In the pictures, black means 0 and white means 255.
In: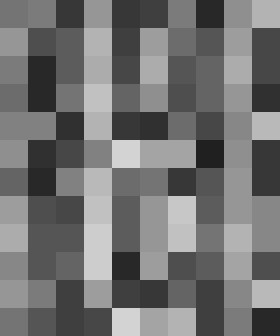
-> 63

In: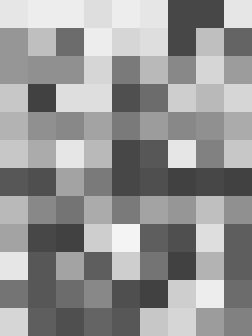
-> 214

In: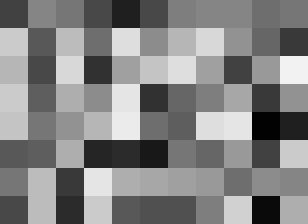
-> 209

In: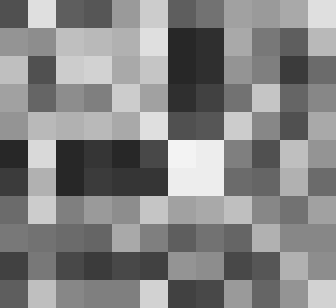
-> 101

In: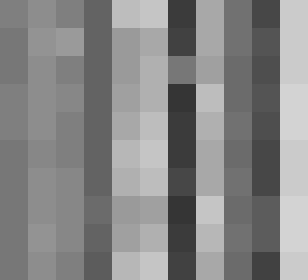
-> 107

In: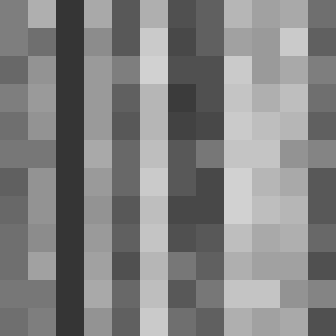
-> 161
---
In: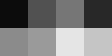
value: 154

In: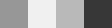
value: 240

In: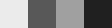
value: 88

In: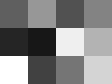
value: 65

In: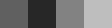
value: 39

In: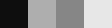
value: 174

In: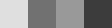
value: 113

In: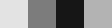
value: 124

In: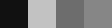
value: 194
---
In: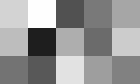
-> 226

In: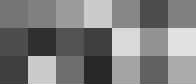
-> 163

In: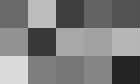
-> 118

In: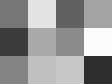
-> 191

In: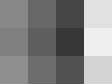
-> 110

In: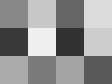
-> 123

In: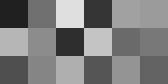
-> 85

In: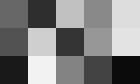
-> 131

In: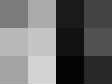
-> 210

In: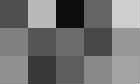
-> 94
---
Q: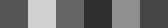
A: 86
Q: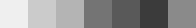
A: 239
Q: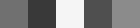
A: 112
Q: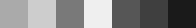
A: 170
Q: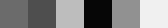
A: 107
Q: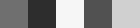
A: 111
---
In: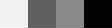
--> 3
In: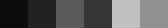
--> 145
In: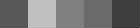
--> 61
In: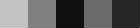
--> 37
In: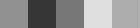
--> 173
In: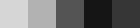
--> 54
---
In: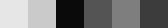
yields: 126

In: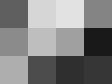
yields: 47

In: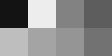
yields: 149

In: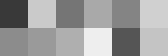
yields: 85

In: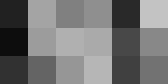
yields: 64

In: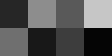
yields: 61

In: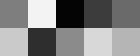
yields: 216
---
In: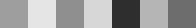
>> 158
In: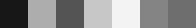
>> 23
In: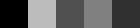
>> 0
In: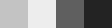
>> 195
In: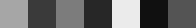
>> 166
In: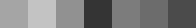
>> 165
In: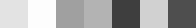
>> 227
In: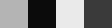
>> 180
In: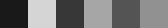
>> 25
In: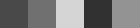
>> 73
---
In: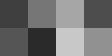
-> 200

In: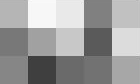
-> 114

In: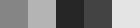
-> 67

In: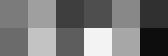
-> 167

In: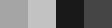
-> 25

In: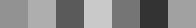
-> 51

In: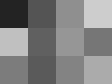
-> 131
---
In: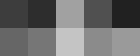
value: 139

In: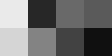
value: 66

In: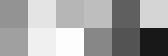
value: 83

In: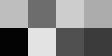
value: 80

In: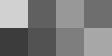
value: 126

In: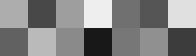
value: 144

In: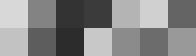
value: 108

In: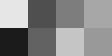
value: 197

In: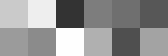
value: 79
